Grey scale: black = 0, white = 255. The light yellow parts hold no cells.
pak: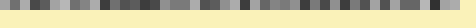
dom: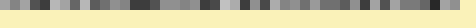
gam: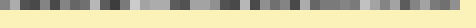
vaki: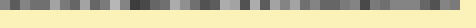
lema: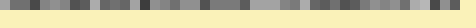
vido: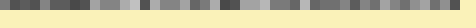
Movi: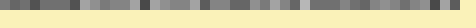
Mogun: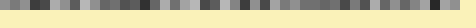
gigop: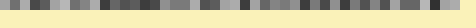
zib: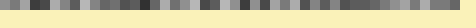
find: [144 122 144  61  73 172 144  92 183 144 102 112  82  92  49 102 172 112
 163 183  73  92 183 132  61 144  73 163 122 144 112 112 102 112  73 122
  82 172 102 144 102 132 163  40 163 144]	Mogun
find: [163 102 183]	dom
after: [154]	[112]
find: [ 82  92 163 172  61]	gigop
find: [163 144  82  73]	gam

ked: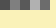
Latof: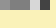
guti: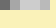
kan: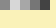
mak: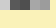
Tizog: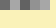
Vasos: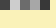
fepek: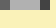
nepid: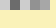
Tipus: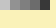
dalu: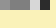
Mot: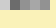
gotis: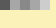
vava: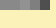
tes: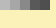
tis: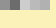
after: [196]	[146]
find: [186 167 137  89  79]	tes
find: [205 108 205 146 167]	nepid
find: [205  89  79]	mak
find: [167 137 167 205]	gotis
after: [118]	[67]
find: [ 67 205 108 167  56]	Vasos

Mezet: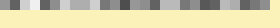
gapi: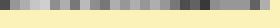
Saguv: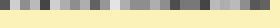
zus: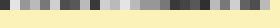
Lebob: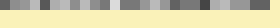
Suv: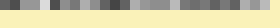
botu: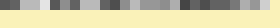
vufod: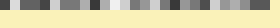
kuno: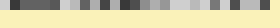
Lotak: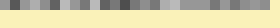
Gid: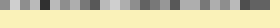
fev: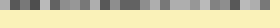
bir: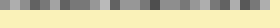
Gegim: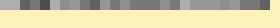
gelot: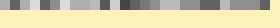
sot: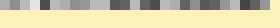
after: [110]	[120]
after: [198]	[207]
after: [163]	[98]
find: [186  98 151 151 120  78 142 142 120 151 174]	bir
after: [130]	[142]
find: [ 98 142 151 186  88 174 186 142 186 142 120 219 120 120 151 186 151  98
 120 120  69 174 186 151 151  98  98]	Lebob
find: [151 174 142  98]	Lotak

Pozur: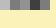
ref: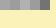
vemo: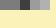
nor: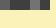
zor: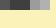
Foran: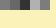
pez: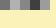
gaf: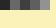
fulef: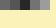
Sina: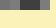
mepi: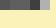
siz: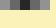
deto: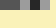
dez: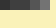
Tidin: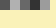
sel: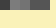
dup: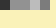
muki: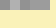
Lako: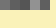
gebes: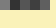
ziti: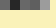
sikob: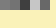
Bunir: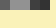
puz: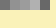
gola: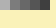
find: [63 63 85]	dez
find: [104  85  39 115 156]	fulef
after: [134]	[63]
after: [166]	[156]
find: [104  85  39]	fulef
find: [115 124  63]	Sina
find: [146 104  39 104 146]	siz

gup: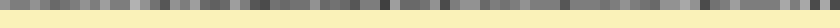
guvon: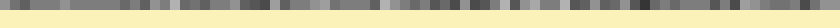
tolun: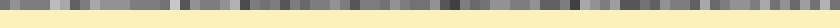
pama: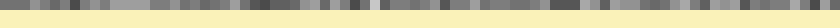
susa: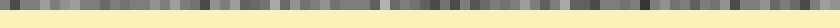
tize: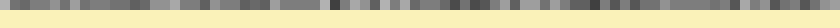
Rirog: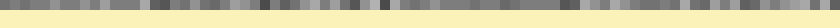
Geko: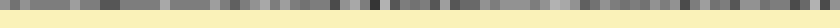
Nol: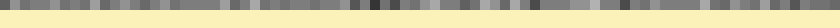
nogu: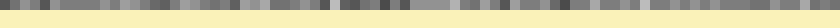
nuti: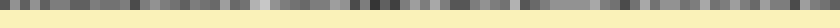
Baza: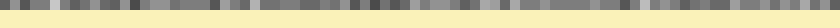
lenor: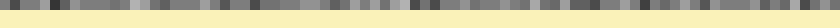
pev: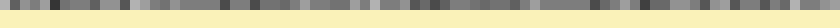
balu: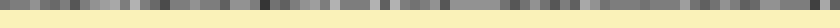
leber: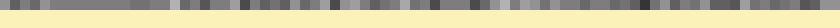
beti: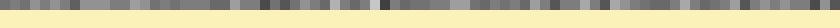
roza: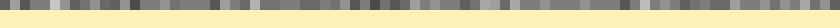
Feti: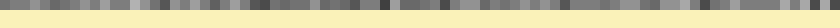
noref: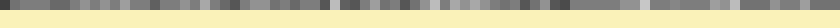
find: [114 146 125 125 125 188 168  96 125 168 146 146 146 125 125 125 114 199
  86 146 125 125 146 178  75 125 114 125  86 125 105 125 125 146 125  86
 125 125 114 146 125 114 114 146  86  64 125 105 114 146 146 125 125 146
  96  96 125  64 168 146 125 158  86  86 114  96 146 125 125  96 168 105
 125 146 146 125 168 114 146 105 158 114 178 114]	tolun
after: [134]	[125]

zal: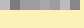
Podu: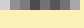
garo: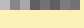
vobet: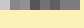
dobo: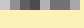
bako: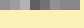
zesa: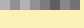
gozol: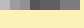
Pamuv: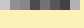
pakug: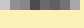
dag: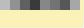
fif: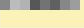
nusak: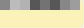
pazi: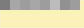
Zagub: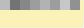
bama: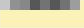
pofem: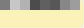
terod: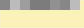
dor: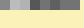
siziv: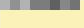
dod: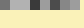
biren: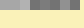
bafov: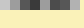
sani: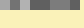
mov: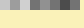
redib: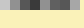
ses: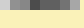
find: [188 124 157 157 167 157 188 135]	zal
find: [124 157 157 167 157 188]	zal
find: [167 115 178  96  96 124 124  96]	sani
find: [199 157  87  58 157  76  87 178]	bafov
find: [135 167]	garo
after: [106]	[96]
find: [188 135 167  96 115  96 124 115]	garo

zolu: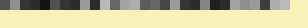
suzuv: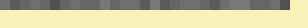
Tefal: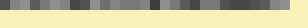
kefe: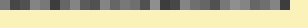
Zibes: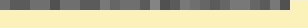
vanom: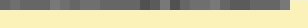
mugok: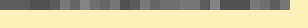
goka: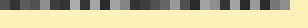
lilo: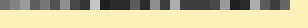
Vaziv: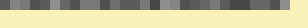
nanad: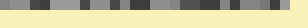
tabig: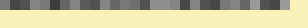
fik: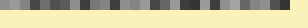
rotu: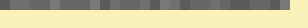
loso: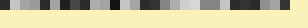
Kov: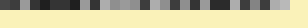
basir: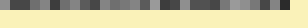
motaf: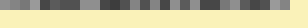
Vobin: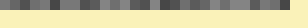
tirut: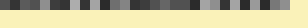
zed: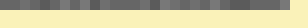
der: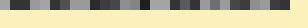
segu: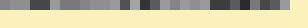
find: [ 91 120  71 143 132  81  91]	Vaziv
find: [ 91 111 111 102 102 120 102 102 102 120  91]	rotu
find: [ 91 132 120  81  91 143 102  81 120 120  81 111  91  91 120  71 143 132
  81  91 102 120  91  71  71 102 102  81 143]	Vaziv
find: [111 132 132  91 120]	Vobin

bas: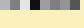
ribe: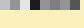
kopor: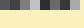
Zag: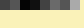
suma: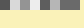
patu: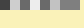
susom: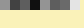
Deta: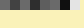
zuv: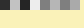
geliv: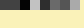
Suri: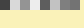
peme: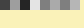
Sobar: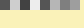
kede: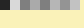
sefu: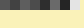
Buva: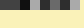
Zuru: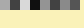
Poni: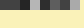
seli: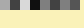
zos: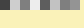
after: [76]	[46]
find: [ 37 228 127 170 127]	peme
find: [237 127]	zuv
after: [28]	[148]
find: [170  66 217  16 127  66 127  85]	seli
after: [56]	[170]
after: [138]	[85]

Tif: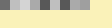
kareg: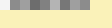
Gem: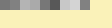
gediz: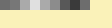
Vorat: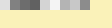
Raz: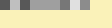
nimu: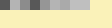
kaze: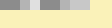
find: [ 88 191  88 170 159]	Tif
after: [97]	[212]
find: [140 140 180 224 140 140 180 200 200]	kaze
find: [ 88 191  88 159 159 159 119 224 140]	Raz
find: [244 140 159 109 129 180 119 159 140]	kareg
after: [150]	[180]

